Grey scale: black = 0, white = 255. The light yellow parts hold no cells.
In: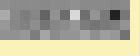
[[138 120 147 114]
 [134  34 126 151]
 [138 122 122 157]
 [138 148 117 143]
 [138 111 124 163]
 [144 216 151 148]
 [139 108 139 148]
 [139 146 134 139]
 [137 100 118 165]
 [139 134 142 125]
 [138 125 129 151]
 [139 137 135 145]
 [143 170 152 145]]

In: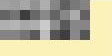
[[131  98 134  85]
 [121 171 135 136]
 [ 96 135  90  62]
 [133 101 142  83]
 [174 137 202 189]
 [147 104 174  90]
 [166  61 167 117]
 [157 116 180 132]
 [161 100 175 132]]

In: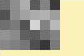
[[ 58 158 184 130 122]
 [131 177 130 113  55]
 [ 90 172 212  92  78]
 [173 162  83  96 118]
 [141 140 122 138 127]
 [113  82 112 147 135]]

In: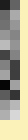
[[ 99 170 150 133 148 131  63  62 161  52 183 215]
 [ 29 105 113 150 187  67 129 163   5  92 153 175]]

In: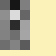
[[127 102 162 165  91]
 [ 22 219  43 111 131]
 [102 143 132 130 110]]

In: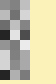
[[191 213 132  77 235 169 169 123]
 [130 114 191 227 124 128 140 176]
 [143 187 109  36 148 212 212  36]]

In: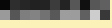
[[ 96  56]
 [ 87 205]
 [ 16  96]
 [ 87 156]
 [ 35 157]
 [ 60  88]
 [ 35 114]
 [ 33 131]
 [ 38 126]
 [ 46  86]
 [  7 154]]
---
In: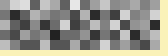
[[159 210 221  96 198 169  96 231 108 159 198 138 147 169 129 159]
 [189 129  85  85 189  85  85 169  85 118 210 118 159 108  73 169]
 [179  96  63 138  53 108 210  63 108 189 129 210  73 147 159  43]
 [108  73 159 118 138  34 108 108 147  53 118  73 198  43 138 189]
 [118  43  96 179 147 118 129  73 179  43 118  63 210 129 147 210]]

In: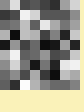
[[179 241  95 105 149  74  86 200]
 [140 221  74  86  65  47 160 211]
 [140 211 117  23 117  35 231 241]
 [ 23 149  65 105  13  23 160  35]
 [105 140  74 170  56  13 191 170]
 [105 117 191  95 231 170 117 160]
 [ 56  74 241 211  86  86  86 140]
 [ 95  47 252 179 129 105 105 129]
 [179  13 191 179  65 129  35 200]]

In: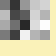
[[169 112  40 220 253]
 [189  71  92 211 180]
 [122  62 241 180 160]
 [122  52 151 200 211]]

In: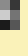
[[204 116]
 [ 27  86]
 [139  55]]

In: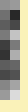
[[154 219]
 [122 195]
 [ 51 174]
 [134 164]
 [145 154]
 [ 62 122]
 [ 93 102]
 [ 72  82]
 [ 93  72]
 [112  40]]

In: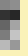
[[124 196]
 [101 164]
 [185 152]
 [133 142]
 [ 50  39]]

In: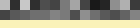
[[ 68  89  99 111 111 131 122  78 143 111  89  78  99 131]
 [188  47 200  47  78  68 122 165  68  25  37 143 176  59]]

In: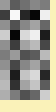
[[ 61 248  38   6 239]
 [124 154  81  92 186]
 [174 124  81 103 205]
 [154  92 112 135 124]
 [144  81 135 163 103]
 [144  71 135 163 103]
 [144  61 163 186  71]
 [186  49 163 196  92]
 [174  28 196 217  38]
 [205   6 217 239  28]]
